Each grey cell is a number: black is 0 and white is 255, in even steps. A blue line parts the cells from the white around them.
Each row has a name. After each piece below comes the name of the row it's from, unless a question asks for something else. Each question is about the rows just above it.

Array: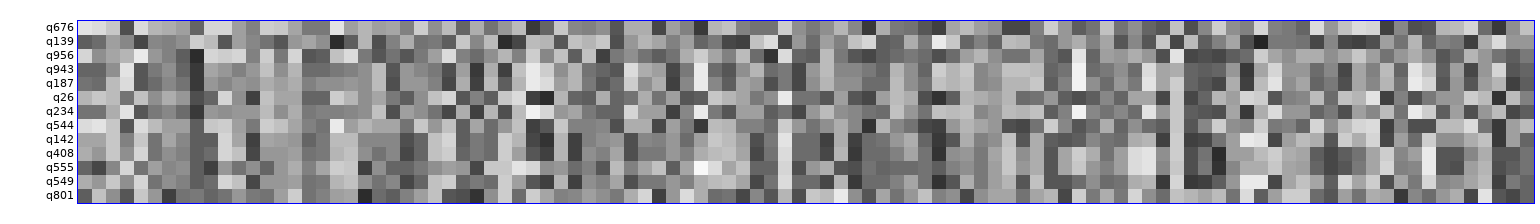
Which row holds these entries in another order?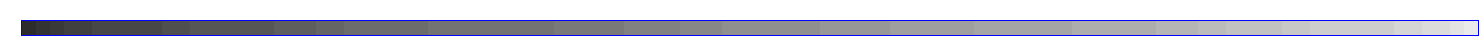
q408
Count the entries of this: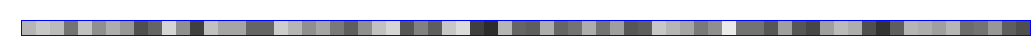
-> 72

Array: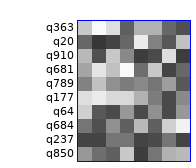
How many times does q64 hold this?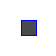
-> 3
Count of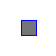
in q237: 3

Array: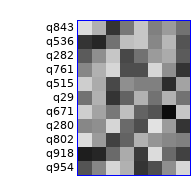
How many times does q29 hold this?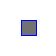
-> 3
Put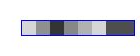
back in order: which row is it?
q761

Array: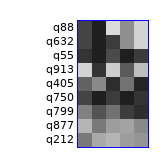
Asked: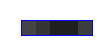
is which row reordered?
q750
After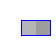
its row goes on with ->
[149]
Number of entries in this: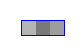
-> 3

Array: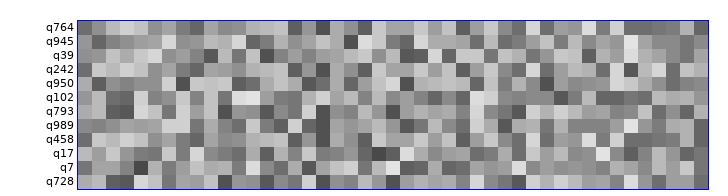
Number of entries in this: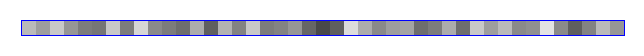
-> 43
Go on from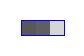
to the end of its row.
[102 200 200 118 194 178 118 150 200 194  95 178 158 220 178 164 138 118
 164]
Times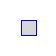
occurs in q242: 3
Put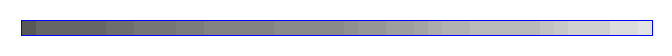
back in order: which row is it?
q102

